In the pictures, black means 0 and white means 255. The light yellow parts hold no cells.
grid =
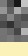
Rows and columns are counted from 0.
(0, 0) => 123
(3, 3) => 100
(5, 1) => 122
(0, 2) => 24
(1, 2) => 172
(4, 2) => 70

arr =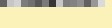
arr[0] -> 98
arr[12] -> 97
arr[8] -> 198
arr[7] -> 54

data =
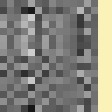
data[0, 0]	94
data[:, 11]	[112, 181, 57, 55, 90, 68, 75, 55, 142, 77, 171, 68, 122, 124, 93, 167]
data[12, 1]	97
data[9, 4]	108
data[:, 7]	[133, 103, 128, 105, 134, 98, 97, 128, 130, 97, 119, 131, 92, 134, 94, 94]
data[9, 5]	102
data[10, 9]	107
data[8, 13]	117
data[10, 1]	127
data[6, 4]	110
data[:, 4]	[163, 25, 203, 145, 184, 125, 110, 205, 127, 108, 76, 199, 54, 149, 85, 22]
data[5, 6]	159
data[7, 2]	117
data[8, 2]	86
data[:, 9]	[118, 102, 123, 119, 121, 116, 113, 125, 112, 113, 107, 123, 106, 115, 111, 100]
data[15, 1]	106
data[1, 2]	98
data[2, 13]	95
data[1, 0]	71
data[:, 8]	[113, 77, 139, 144, 123, 136, 132, 144, 97, 130, 81, 136, 108, 107, 123, 85]
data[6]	[154, 97, 141, 161, 110, 102, 157, 97, 132, 113, 103, 75, 79, 105]
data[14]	[143, 95, 137, 143, 85, 114, 147, 94, 123, 111, 106, 93, 71, 112]
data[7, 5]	71
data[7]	[141, 117, 117, 167, 205, 71, 135, 128, 144, 125, 105, 55, 150, 95]
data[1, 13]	131
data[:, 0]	[94, 71, 141, 163, 110, 157, 154, 141, 77, 151, 63, 127, 123, 87, 143, 87]
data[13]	[87, 130, 89, 89, 149, 108, 83, 134, 107, 115, 118, 124, 156, 112]

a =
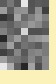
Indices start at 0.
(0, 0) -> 92
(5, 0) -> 39
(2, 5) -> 154
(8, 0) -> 161
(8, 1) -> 121
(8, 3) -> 100
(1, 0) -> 157
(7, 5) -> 136
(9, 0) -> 231
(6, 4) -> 105
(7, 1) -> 83
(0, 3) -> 230
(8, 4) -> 135
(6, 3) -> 115
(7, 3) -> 88
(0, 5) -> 91
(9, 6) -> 136
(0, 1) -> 119
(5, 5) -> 151
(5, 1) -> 123
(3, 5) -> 137

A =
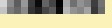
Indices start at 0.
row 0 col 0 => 212
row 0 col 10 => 112
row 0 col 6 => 100
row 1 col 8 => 11
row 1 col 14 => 107
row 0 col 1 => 140
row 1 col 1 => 123
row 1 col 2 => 104
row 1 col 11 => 134
